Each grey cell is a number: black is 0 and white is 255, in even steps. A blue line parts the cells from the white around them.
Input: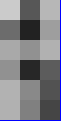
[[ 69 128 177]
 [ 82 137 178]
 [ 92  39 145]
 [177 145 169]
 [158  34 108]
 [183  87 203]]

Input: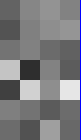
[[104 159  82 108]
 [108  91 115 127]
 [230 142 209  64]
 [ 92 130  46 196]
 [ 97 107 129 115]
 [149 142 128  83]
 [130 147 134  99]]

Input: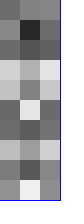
[[142 239 146]
 [135  89 124]
 [208 157 189]
 [114  93 108]
 [107 229 104]
 [199 129 194]
 [227 177 209]
 [ 97  84 107]
 [108  40 136]
 [133 129 109]]

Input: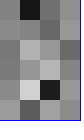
[[140 161  92 155]
 [152  29 209 138]
 [132 181 150 123]
 [106 151 177 120]
 [151 104 132 138]
 [143 113  22 130]]

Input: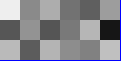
[[192 129 141 180  92 186]
 [ 22 182 121  85 147  86]
 [157  95 114 173 138 238]]

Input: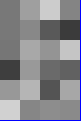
[[138 141 134 209]
 [167  84 181 152]
 [ 97 106 153  62]
 [197 148 168 118]
 [ 59  89 136 120]
 [132 204 159 120]]

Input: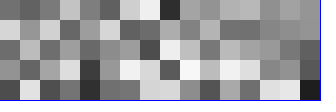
[[ 30 231 224 111 169  84 141 216 213 117 112  48 116  79 226  77]
 [ 88 146 135 222 241 188 247  90 216 241 152  61 221 165 101 147]
 [ 96 120 153 163 186 120 191 238  77 157 140 105 158 110 188 109]
 [148 142 134 113 114 180 130 173 108  97 214 157 103 209 150 214]
 [149 162 144 184 178 147 164  46 239 207  96 126 195 122  98 113]]

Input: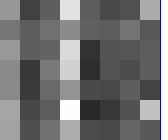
[[ 89 101  72  75 172 113  79 162]
 [194  81  55  41 254  93  71 165]
 [ 67  94  72  74 147 105  58 137]
 [ 94  76  82  45 209 121  56 138]
 [ 94  85  84  50 218  99  94 152]
 [ 87 115  93  96 139 112  94 118]
 [171  80  74  94 226  94  65 151]]

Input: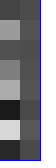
[[ 74  40]
 [ 87 215]
 [ 73  26]
 [ 84 171]
 [ 80 126]
 [ 77  81]
 [ 83 155]
 [ 76  68]]
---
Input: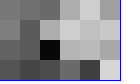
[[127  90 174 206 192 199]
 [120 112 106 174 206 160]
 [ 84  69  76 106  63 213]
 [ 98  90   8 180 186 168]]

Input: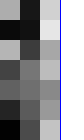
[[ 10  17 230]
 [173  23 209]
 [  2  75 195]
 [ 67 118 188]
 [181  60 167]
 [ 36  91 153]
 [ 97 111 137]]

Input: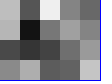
[[190  85 239 132 104]
 [182  19 119 160 132]
 [138 174  92  98 197]
 [ 73  53  67 111 154]]

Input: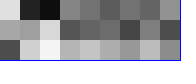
[[ 77 208 244 181 196 173 152 188 140]
 [167 159 216  85 100 108  69 126  77]
 [224  34  14 133 114  92 114 100 146]]

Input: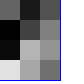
[[ 10 180 147]
 [  2  65 128]
 [225 167 112]
 [100  25  81]]

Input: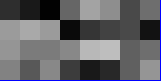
[[155 169 155  10  53  66  73  18]
 [130  88 136  60  25  40  96 149]
 [149 123 123 136 184 190  96 110]
 [ 46  25   2 102 163 142  73 110]]

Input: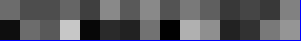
[[ 14 108  89 199   7  42  34 114   1 176 143  34  49 121 149]
 [108  77  77 101  63 137  89 137  83 121  95  56  69  56 129]]
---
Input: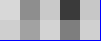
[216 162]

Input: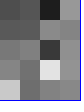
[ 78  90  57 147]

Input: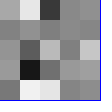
[168 145 186 153 141]

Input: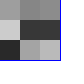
[158  55 186]

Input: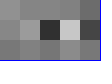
[145 155 118]

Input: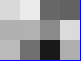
[217 177  25]

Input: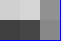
[208  70]
